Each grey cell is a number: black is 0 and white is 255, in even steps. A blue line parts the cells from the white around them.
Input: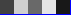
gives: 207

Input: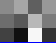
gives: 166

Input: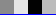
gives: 229

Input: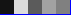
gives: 220

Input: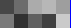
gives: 108

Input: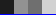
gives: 146

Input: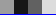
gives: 22

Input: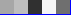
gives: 190
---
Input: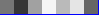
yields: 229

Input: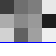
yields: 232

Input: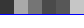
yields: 169

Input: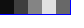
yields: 132

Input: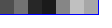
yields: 167

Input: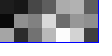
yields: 217

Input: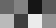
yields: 186

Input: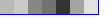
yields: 202

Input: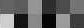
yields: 156
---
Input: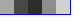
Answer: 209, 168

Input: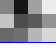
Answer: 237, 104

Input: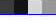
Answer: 151, 59

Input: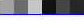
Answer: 38, 161

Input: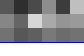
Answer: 191, 114

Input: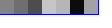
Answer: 162, 131

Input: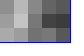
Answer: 88, 170

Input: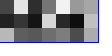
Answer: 166, 184

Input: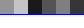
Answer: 54, 148

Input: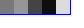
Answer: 220, 121
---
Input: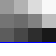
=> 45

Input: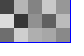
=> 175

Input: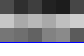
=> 98

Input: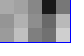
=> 127

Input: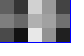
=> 232

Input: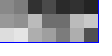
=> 174

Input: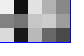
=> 185

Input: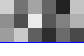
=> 95
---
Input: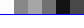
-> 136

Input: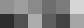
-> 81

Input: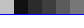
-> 17

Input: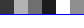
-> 179

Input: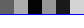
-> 172

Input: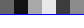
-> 18
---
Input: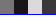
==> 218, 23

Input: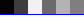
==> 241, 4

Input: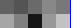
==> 194, 22

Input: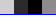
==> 207, 0

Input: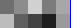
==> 209, 31

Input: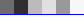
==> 247, 47

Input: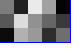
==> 234, 4

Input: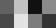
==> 227, 17

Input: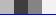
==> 242, 62
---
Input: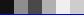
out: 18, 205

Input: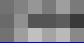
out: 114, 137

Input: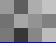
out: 154, 188

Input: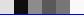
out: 224, 249

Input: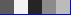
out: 91, 187

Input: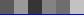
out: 90, 194

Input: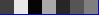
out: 63, 127
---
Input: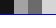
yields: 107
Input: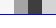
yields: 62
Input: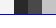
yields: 73
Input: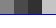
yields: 49
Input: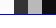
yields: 185
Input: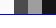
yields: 158
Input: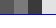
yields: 58
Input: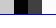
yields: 64
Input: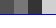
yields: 52
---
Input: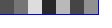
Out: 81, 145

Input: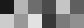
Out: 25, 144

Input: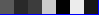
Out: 89, 23

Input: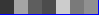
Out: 54, 144

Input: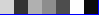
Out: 213, 12

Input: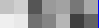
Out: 194, 100

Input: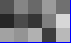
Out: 83, 185
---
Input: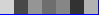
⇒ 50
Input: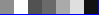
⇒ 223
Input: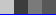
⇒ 122
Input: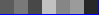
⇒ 155
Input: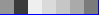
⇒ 170
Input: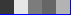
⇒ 102
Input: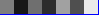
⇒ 79
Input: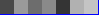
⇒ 177
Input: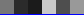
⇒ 78
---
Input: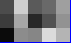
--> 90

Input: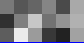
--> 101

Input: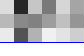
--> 198

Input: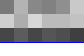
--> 136

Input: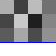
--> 188

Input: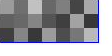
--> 193
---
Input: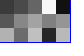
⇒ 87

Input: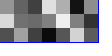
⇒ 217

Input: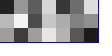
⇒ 185

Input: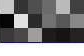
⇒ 5

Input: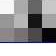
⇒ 150

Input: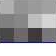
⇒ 128

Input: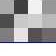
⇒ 76

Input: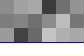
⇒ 125

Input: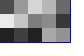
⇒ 234
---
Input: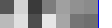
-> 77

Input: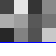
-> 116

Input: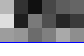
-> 150

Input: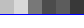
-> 217

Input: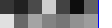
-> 164

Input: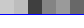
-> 189
